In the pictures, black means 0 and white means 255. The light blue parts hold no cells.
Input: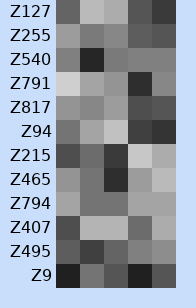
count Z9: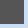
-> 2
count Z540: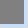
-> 3
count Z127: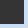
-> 0
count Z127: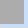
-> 1
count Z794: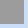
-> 0
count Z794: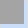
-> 3

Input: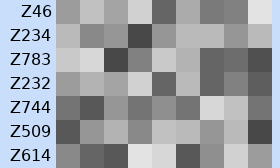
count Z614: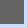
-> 1
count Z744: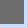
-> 0
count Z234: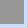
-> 3
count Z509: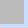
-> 2
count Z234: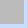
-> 4

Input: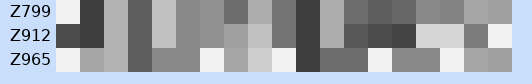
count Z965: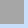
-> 3
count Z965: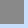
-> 4
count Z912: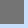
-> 1
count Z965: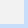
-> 5
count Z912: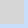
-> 2

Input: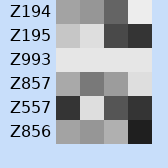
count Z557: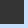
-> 2
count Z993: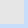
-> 4
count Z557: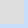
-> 1
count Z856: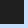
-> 1

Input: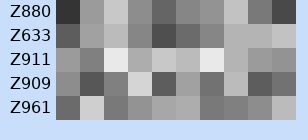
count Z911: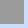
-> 2
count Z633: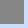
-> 2

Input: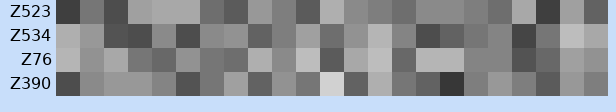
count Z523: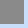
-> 3
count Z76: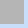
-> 3

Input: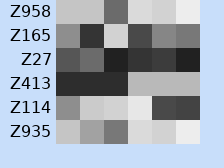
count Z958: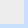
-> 1
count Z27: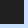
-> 2
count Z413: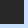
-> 0
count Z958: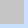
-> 2
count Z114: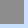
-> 1

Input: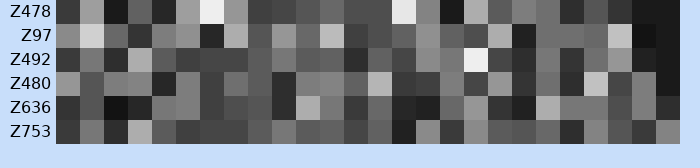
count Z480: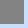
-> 2
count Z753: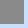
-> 2
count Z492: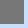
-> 4
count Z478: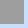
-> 2
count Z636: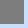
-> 2

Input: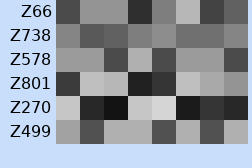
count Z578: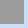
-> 4
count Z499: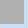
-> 4
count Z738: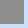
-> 1

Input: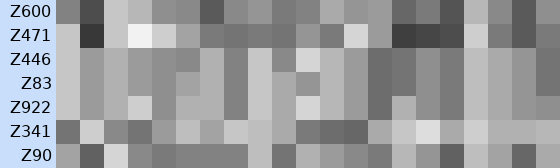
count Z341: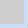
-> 2
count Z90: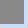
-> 2
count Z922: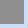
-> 3
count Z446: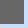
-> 0
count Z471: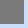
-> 5

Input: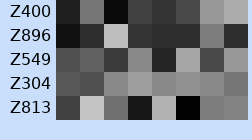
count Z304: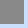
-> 3
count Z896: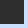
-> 4

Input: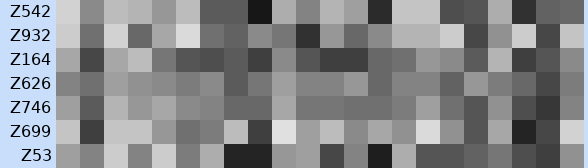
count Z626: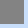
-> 5
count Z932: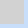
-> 1
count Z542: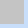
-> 2
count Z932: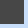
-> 2

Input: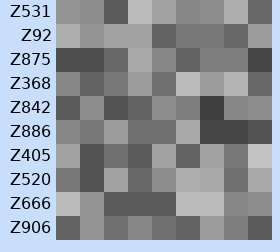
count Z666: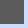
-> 3
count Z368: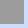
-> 2
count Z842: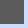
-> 1
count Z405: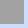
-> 3

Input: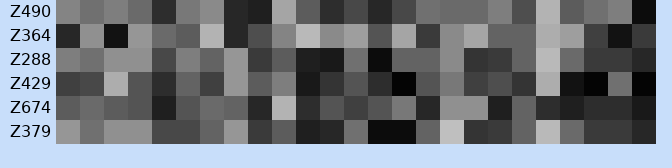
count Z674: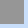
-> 0
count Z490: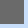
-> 3
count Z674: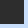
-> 4
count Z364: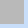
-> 1

